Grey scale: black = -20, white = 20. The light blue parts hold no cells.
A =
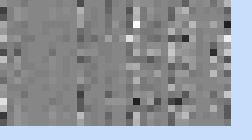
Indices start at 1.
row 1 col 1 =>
3
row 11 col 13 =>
-1
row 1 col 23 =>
0
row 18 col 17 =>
1
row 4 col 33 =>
-15
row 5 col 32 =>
1
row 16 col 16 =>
0
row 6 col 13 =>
-1
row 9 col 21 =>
-2
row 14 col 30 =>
2
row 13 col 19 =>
-2
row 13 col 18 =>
1
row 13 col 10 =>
0
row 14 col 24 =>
1
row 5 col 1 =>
4
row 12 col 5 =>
0
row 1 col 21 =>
2
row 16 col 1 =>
9
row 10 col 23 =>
-1
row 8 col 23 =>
5
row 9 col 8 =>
2
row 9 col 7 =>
0
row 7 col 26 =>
2
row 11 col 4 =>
2
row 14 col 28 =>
2
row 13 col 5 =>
1
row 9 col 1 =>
10
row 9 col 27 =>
5
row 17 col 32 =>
0
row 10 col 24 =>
1
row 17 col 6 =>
1
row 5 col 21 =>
-1
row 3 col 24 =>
1
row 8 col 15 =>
0
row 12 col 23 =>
0
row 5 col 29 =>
0
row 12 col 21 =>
-1
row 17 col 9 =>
1
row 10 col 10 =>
0

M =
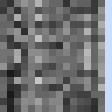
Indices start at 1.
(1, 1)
-9
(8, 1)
-2
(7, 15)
7
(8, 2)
-2
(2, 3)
-12
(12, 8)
1
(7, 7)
-7
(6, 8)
2
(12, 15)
-1
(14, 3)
-11
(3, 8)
-4
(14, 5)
1
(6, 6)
10
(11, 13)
-6
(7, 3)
-12
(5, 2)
0
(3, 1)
-3
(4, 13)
-4
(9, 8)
-2
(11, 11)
-4
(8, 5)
2
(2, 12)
-10
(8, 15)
3
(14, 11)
-8
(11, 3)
-13
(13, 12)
-7
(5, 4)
-13
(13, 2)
-13
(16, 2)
-15
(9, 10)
-3
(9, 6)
6
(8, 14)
-4
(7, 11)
-5
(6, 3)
2
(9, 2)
-4
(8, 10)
0

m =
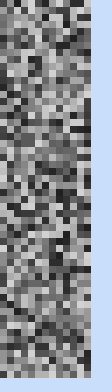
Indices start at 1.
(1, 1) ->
-9
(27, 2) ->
2
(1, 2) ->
3
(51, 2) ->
-1
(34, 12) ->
-7
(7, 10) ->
-14
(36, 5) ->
7
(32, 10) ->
-13
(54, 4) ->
6
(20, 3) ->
-1
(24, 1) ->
11
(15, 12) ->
12
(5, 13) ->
-5
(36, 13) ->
-14
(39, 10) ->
-6
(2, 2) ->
-6
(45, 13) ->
4
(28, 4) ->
11
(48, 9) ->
-8
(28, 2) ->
-4
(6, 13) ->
-4
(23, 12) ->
-9
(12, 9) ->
-12
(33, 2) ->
-12
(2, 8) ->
-4
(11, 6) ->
-6
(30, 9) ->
12
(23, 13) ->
-11
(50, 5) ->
6
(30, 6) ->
-10
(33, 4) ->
-7
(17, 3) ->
-6
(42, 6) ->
5
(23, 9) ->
2
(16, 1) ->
4
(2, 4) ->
-9
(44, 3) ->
-2

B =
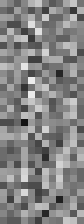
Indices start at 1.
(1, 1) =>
4
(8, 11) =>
9
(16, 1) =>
-2
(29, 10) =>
-1
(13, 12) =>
-4
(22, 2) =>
-7
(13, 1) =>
-4
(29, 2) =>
-10
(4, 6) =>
3
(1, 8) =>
-6
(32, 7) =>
1
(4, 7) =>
-4
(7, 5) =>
-6
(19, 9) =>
-4
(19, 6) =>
-4
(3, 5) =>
8
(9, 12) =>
0
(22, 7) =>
-10
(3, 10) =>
2
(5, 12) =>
1
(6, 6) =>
3
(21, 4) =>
0
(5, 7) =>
0
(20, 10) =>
1
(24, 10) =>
9
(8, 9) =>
-1
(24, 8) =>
-3
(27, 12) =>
-1
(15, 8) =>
-7
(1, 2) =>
0
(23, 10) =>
6
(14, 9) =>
2
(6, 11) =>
2
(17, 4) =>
10
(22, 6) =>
-7
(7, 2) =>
1
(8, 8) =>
-3

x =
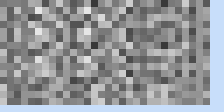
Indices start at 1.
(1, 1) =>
-1
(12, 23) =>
-3
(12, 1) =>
-4
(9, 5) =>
0
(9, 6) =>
15
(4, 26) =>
2
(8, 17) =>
11
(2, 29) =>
4
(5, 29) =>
4
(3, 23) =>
9
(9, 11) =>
-5
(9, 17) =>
6
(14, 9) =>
-4
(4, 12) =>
-7
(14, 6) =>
4
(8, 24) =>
7
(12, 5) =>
7
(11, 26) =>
-7
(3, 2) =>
-5
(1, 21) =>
2
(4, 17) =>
-4
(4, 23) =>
0
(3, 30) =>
5
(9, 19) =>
-8
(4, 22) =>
9
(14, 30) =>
8
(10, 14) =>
10
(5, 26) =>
-3
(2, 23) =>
-3
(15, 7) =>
0
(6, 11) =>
-3
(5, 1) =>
5
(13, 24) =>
11
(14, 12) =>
-3
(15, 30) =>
-1
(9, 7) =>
8
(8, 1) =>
10
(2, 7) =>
9

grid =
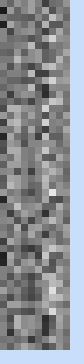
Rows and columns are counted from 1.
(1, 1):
0
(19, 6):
-4
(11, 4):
-2
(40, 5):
-9
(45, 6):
-1
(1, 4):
0
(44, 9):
0
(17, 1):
4
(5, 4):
2
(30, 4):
1
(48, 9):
2
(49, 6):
-4
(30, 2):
-1
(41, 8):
9
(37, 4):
-5
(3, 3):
-4
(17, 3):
6
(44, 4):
1
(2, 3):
-4
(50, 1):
0
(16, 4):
3
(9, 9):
8
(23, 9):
6
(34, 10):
4
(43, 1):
-2
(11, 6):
-10
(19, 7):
-10
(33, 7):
-1
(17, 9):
-3
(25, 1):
1
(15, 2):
-2
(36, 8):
11
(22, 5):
-1
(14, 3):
0
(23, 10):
1
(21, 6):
1
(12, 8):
13
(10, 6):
-4
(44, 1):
-6

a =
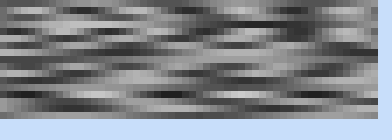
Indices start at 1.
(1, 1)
-6
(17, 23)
-5
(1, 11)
2
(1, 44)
-7
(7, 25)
5
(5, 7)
2
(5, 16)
-13
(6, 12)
-8
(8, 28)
1
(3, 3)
-7
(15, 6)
-6
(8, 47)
-8
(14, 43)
-11
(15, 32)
-9
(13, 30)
-7
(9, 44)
1
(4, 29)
-7
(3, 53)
1
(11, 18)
5
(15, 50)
-4
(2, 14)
-11
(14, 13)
10
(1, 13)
3
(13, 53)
4
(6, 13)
-6
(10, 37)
-2
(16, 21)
4
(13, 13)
4
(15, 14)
-5
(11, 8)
-5
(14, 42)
-8
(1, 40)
-2
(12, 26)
3
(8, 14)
-10
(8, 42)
1
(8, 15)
-11
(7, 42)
7
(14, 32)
6
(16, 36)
-9
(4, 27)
-4
